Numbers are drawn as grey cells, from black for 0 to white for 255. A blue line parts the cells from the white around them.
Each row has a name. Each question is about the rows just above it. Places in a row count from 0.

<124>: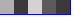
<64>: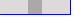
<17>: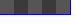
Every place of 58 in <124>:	1 4
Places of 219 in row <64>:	0 1 3 4
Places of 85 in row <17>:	0 2 4
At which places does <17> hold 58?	1 3
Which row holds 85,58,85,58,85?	<17>
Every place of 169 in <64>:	2

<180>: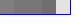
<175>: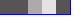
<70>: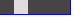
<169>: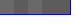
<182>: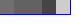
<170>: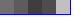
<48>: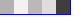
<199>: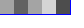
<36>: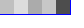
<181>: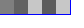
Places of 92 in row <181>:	3
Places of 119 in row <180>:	1 2
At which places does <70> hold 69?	0 2 3 4
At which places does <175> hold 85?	0 1 4
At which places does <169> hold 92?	1 3 4

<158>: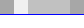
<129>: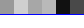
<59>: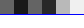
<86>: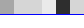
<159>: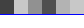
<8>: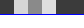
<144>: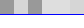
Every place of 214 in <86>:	1 2 5
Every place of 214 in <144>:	1 5
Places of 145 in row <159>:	2
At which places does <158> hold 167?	0 5
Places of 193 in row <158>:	2 3 4
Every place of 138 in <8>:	2

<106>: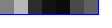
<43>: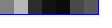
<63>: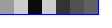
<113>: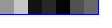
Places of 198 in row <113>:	1
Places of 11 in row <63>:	2

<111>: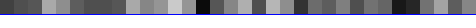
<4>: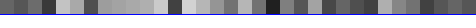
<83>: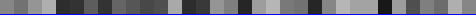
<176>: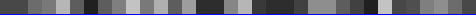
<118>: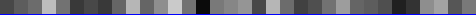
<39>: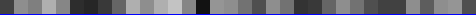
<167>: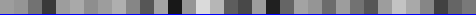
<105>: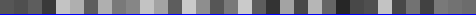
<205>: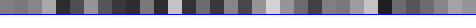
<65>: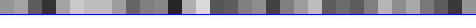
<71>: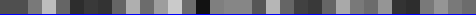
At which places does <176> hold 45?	14 15 19 20
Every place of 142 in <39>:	1 10 16 19 24 29 31
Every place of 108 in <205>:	14 21 28 30

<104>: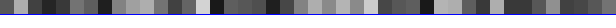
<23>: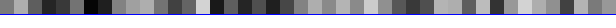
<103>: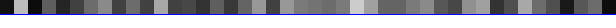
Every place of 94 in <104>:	6 16 29 33
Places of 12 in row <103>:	2 43
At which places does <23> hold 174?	1 10 22 32 38
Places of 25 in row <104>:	15 30
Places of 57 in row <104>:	4 34 36 37
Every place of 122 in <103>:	21 24 29
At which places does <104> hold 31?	7 19

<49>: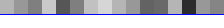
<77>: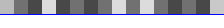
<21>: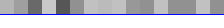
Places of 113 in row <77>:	1 5 7 9 11 13
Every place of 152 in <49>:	1 9 14
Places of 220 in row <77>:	3 8 10
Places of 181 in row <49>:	0 8 12
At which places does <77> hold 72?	2 4 6 12 14
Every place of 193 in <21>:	6 8 11 14

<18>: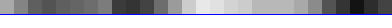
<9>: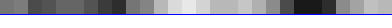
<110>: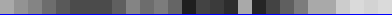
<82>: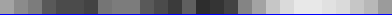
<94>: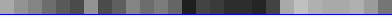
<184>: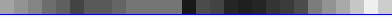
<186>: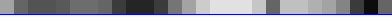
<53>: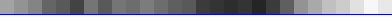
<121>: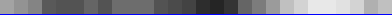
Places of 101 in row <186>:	1 7 19 27
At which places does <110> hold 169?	0 17 22 23
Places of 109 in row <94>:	3 10

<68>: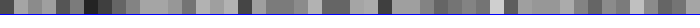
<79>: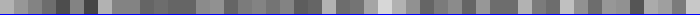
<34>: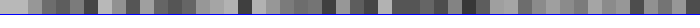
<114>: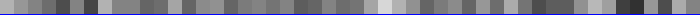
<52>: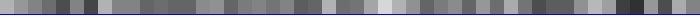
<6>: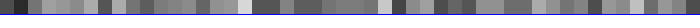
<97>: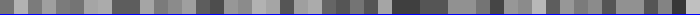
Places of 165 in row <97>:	6 10 19 27
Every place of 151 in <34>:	2 14 19 24 44 48

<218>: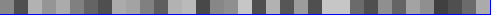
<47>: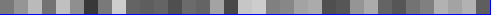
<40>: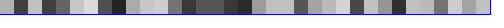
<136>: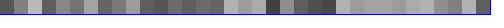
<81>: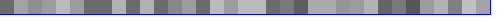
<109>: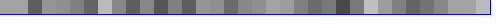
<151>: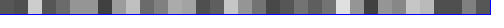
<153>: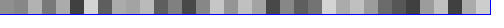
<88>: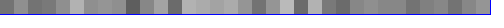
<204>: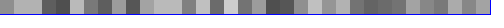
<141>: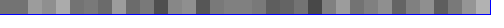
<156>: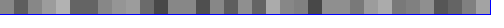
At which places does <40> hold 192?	2 19 20 26 29 34
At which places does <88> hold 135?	10 25 27 28 31 33

